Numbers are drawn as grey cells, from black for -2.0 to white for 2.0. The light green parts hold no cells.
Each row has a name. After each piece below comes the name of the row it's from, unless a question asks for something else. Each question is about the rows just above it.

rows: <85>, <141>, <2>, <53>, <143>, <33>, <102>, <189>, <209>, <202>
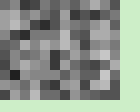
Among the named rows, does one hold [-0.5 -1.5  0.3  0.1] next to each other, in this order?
yes
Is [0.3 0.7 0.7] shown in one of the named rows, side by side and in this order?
no
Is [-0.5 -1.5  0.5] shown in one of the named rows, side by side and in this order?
no

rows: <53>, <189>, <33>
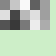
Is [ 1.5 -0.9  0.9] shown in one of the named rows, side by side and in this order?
yes
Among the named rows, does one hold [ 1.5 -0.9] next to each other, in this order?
yes
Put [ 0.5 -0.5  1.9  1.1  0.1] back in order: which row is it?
<53>
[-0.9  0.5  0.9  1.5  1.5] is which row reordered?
<189>
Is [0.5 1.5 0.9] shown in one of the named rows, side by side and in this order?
no
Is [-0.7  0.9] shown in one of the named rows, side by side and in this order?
no
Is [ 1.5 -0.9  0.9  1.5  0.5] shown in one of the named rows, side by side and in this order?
yes

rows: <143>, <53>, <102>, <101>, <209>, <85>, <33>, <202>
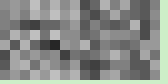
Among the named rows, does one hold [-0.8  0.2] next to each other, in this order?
no
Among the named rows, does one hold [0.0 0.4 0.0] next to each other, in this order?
yes
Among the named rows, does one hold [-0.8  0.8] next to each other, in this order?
no
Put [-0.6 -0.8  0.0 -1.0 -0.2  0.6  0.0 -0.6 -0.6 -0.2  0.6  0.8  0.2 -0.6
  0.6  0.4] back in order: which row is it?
<33>
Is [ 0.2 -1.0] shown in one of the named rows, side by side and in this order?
yes
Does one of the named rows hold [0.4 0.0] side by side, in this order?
yes

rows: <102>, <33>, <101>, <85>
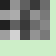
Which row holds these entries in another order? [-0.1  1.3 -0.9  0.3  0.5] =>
<85>
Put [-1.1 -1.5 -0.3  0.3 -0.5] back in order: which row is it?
<102>
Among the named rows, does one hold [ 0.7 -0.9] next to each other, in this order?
yes

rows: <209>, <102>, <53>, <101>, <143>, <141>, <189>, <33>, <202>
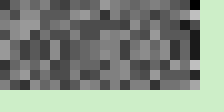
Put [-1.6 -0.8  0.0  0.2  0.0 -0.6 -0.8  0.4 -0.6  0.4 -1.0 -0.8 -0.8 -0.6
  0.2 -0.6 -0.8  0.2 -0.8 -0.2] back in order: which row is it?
<101>
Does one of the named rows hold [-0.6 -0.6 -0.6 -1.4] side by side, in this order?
yes
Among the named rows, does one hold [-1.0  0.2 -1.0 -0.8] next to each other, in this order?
no
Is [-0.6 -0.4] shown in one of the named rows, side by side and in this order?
yes

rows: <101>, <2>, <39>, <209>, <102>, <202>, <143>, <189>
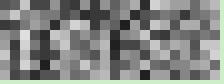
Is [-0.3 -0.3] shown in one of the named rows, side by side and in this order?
no
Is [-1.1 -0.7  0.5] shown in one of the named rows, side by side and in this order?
no
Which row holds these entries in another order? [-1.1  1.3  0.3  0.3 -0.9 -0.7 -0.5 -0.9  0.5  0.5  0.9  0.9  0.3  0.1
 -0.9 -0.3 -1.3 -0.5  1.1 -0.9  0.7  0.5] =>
<202>
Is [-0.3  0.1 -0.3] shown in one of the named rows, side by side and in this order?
no

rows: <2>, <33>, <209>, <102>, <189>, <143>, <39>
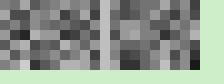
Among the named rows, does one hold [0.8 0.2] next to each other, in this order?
yes
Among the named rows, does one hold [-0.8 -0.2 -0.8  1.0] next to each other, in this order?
no

